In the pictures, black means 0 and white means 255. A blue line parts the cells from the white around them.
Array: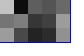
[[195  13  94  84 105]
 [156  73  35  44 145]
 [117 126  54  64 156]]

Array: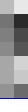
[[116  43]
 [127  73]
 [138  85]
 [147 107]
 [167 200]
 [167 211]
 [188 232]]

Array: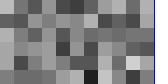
[[166  74 126 157 126  86  86 177 108 208 166]
 [ 97  86 148 126 148 136 177  74  97  74 166]
 [126 108 108 117 157 177  30 196 136  62 126]
 [187 117  86 148  74  62  97 157 177 108 177]
 [177 126  97 148  86 136 108 117 108 117 117]
 [166 136 148 157  62 148  74 157 136  97  86]]

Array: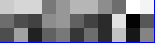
[[109  77  66 141 151  97  66  43 226   3  87]
 [ 77 161  33  97 120  54 109  43 193  23 132]
 [203 214 214 120 151 182 182 141 109 255 244]]

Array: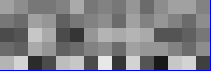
[[ 75  84 199 170  75  53 150 180 170 180 170  84  84  96 119]
 [107  96 170 150  96 107 130 141 107 161 150 150 130 107 141]
 [119 107 161 150  96 119 130 141 107 161 130 150 130 107 141]
 [161 141 119 119 130 170 119 130 119 150 107 141 161 161 130]
 [180 211  43  75 189 199  75 232  53 211  84  25 199 211  63]]

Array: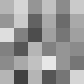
[[181  65 181  86 118 213]
 [129  86 181 129 149 139]
 [222 129  77 160 118 160]
 [139 169 193 231 149 118]
 [149 202  98 169 107 169]
 [181 213 149 193 139 202]]

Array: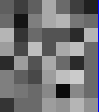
[[106  20 127 169 181 118 106]
 [181  52 106  83  83  42 181]
 [ 95  62  95 169 106  62  32]
 [157  72 191  83 169 191 106]
 [127  95  72 157 191 203 106]
 [ 52 106 106 157 146 181 146]
 [127 118 106 136  11 136 106]
 [ 42 157  83 169 106  42 106]]
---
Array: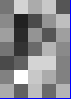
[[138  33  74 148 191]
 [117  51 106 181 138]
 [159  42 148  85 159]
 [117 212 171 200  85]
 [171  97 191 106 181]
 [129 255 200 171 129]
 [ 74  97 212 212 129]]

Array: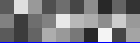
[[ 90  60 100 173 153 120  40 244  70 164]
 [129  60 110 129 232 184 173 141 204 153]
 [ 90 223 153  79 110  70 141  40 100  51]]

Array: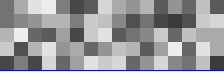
[[ 71 125  71 214 103 160 226 202 214 103 148 214 136 115 193  59]
 [181 237 103  91 160  71 202 226  91 115 136 202 103 193 170 170]
 [115 136 148 181 181 125 202 193 136  80 115  71  59  80 202 214]
 [202  80 181 226 148 170 103 148 193 181  91 160 237 103 226 170]
 [115 170 226 237 125  71  91 214 170 148 181  91 148 103 193  91]]

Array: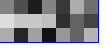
[[131  79  28 131  56 172 111]
 [172  37 160  19 151  99 181]
 [221 200 200 191  47  99  68]]

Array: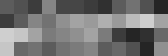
[[ 92  81  60 133  70  70  60  48  92 114  81  37]
 [198 104 114  92 114 123 133  92 104  81  37 144]
 [ 60  92 133 114 144 163 154 175 154 187 207 163]
 [207 198 163 123 133 144 163 123  60  37  48 104]]

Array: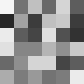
[[ 39 162  60 192 201  60]
 [235  93  69 224  81  50]
 [224 134 134 181 143 201]
 [172 124 153 115 124 235]
 [245 115 192 105 213  93]
 [105 143 213 213  69  93]]

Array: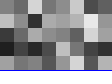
[[ 31  67  40  76 191 118  67  49]
 [191 141  49 171 161 180 232 150]
 [161 118 130  86 150 213  86 180]
 [ 58 106 171 141 130  96 213 161]
 [130 106 213 118 141 202  76  96]]

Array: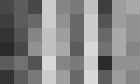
[[ 72  92  72 204 133 122 192  62 157 169]
 [ 92 113  83 216 133 122 204  42 145 145]
 [ 62  92 104 204 145 104 204  83 157 145]
 [ 51  92 122 204 157 104 216  92 157 133]
 [ 51  83 133 192 157 104 204 104 169 145]
 [ 42  72 145 192 169  92 216 113 169 133]]

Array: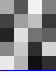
[[233 180  16  47]
 [136 200  47 212]
 [ 36 223 115  97]
 [ 66 159 191  56]
 [171  86 242 127]]
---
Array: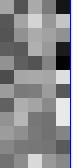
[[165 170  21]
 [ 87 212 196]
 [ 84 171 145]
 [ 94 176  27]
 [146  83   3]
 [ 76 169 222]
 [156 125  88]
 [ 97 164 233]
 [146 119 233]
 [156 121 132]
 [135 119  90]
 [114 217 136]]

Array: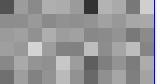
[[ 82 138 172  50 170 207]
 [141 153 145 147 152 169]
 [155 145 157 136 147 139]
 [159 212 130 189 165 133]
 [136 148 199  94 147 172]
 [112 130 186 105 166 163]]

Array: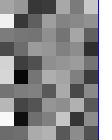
[[165  55 168 200]
 [241  95 131 145]
 [124 116 116  96]
 [ 74 155 129  46]
 [211  80 149 116]
 [214 117 164  60]
 [115 129 170 138]
 [183  84 142  88]
 [248 111 198 140]
 [108 171  88  81]]

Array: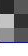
[[ 40]
 [195]
 [146]]

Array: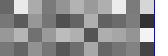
[[103 171 148 154 236 214]
 [119 151  80 175 107  50]
 [152 113 188  84 166 243]
 [120 146  87 168 116  68]]

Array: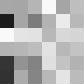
[[167 181 165]
 [ 28 124 235]
 [249 226 216]
 [179 189 184]
 [ 53 131 195]
 [ 50 133 228]]

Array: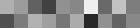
[[176  97 145 239 194]
 [ 80 178 118  40  98]]

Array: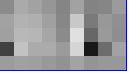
[[139 162 133 131 155]
 [162 175 135 122 144]
 [160 182 139 103 142]
 [ 65 171 155  24 162]
 [156 159 146 148 152]]

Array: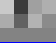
[[201 160]
 [172 179]
 [131 131]]
